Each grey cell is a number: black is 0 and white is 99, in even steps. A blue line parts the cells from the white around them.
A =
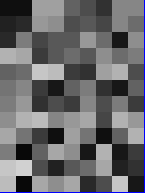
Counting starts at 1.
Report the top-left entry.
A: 6
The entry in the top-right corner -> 52
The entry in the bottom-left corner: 73
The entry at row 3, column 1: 16
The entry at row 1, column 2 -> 6
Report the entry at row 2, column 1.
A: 13
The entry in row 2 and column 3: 59
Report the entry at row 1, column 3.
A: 62
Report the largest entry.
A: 81
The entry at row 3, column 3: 27
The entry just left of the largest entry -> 77
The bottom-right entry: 9
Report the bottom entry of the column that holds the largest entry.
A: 3

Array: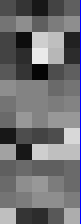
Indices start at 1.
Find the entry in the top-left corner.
30
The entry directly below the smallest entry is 51
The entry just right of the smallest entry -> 30
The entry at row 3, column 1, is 26
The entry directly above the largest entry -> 80
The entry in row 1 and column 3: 9
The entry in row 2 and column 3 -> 37
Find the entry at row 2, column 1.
45
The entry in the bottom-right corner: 67
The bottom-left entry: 74
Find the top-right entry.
37
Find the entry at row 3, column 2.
5
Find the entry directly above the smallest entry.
91
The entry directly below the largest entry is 2

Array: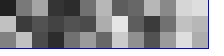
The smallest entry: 13
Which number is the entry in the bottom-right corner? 67
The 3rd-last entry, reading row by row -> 60
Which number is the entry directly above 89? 36
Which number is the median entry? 47
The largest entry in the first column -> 75
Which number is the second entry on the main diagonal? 23
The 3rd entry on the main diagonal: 29
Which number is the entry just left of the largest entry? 67
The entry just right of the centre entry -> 89
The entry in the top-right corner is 86
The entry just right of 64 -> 20

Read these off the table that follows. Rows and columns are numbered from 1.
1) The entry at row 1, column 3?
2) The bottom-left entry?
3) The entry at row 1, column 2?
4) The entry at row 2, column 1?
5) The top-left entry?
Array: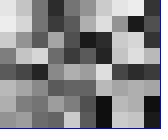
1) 45
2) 57
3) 76
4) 92
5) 89

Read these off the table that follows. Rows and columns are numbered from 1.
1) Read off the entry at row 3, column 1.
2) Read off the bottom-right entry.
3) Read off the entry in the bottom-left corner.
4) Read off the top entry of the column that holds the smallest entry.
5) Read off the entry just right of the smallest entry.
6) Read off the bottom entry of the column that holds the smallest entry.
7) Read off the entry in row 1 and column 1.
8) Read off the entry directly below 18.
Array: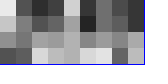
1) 56
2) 73
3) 32
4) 21
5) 43
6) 84
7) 91
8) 32

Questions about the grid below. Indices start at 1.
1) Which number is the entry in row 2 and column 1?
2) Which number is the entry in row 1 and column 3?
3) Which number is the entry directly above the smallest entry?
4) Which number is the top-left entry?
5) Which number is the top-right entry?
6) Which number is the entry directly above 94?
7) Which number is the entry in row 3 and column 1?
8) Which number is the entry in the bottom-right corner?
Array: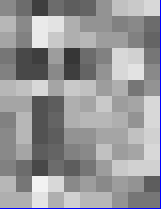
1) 71
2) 24
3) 68
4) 53
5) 84
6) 28
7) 64
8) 46
